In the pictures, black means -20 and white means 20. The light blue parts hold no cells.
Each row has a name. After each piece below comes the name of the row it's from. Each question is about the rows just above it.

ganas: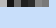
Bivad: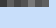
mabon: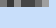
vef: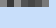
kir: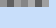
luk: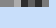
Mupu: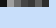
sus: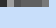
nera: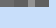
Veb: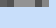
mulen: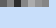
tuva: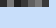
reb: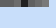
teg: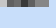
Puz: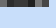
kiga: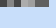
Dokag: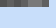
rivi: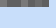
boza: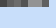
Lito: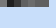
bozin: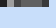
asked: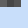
Bivad
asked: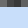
Mupu
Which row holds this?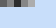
mulen
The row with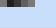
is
tuva
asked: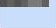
Dokag

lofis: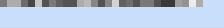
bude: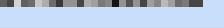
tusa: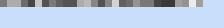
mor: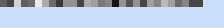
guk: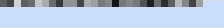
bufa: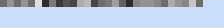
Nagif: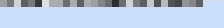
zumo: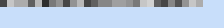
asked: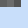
lofis
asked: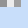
tusa

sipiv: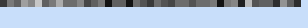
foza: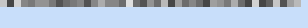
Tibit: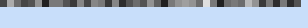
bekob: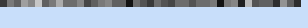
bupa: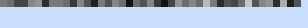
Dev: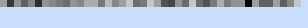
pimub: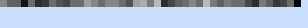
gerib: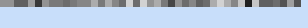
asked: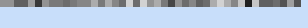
gerib
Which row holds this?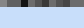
bekob
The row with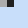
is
bupa
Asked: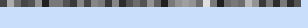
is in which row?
Tibit
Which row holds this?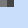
gerib
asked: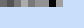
Dev
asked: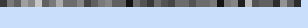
bekob

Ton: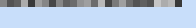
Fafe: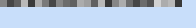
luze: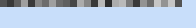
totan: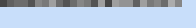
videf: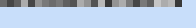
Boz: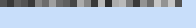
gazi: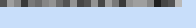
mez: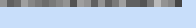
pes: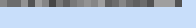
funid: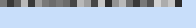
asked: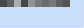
videf
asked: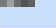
Ton
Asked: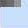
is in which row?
Ton

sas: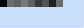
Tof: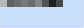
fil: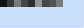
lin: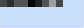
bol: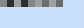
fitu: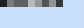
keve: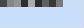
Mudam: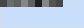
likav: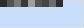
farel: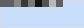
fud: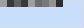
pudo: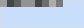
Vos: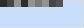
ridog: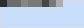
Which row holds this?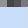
fil
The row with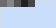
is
Tof
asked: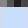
Tof

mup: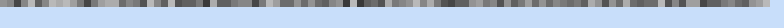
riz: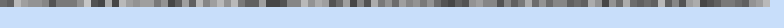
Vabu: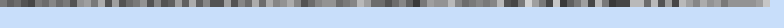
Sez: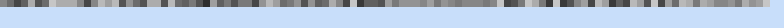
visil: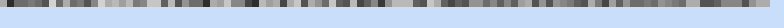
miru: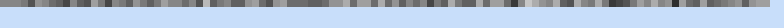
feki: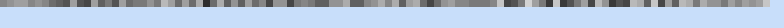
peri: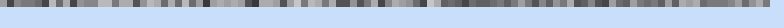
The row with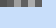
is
Vabu
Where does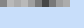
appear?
mup
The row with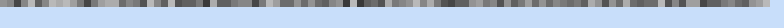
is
mup
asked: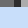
visil
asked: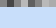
mup

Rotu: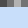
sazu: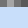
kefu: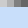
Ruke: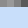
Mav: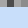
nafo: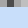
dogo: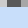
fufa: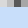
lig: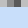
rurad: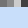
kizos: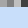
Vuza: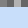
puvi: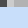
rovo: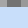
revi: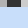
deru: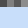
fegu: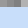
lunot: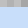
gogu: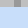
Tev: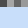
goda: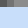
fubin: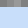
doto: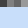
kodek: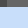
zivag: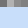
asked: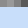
Ruke
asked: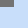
rovo
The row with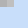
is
lunot
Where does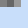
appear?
doto
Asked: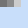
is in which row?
rurad
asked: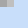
nafo
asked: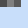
deru

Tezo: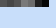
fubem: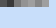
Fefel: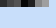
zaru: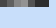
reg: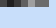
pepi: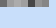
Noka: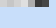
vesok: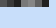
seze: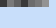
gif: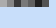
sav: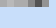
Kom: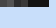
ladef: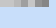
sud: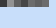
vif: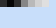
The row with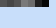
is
Tezo
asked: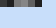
vesok
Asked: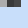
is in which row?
Noka
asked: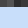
Kom

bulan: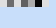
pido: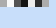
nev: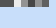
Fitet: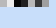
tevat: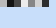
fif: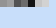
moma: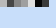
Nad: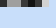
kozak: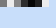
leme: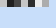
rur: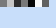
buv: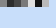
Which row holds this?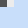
nev
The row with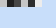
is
leme
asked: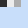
leme
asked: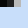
Fitet

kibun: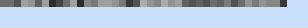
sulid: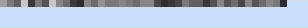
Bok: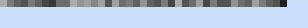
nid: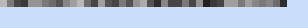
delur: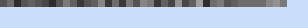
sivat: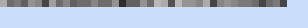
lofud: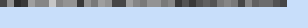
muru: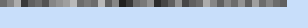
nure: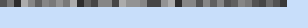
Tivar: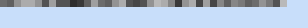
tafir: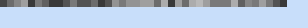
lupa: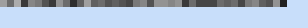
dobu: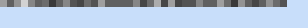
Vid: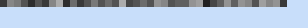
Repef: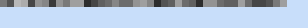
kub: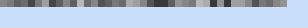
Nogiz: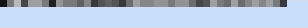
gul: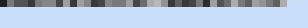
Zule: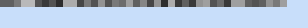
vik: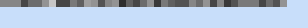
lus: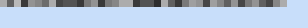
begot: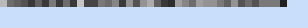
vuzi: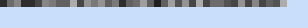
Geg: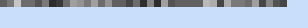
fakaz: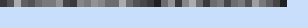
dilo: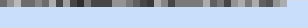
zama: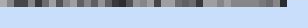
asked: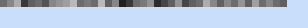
muru
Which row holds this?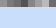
nid
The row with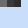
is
sulid
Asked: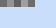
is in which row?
muru
